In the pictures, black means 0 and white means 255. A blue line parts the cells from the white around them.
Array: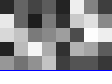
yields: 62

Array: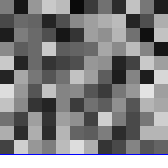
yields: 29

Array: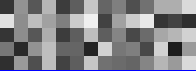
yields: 218

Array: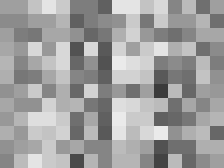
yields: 159

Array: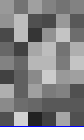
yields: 130

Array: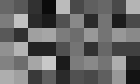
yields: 180

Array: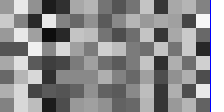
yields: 130

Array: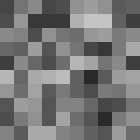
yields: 97
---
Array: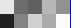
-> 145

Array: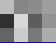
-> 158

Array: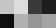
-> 29

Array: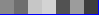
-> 61

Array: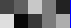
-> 34

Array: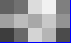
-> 127

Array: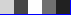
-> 33

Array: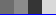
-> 217
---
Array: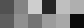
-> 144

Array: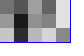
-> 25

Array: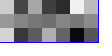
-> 133

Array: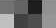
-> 65

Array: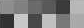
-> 200

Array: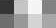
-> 152

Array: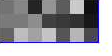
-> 122
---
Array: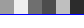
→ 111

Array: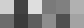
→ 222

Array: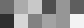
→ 200

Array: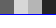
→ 181

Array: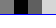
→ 95

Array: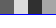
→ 48
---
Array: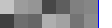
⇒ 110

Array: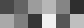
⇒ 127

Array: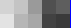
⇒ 182

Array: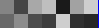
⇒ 140

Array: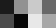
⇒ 7

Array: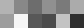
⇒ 246

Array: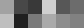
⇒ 32

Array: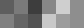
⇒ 101

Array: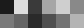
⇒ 101
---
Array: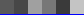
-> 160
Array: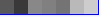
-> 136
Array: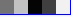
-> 4
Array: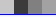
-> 128
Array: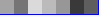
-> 218
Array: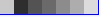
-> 83
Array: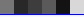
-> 61
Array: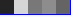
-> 120
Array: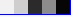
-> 43
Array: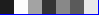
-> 163
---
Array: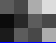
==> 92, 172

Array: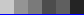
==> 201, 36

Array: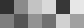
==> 48, 161

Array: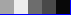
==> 165, 8

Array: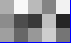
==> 174, 117

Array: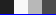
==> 32, 76

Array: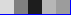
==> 219, 156
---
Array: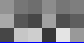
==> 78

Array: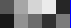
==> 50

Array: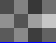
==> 159

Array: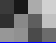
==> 94

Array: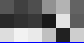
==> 228

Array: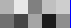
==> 28

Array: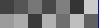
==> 191

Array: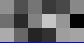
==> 150

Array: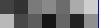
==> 35
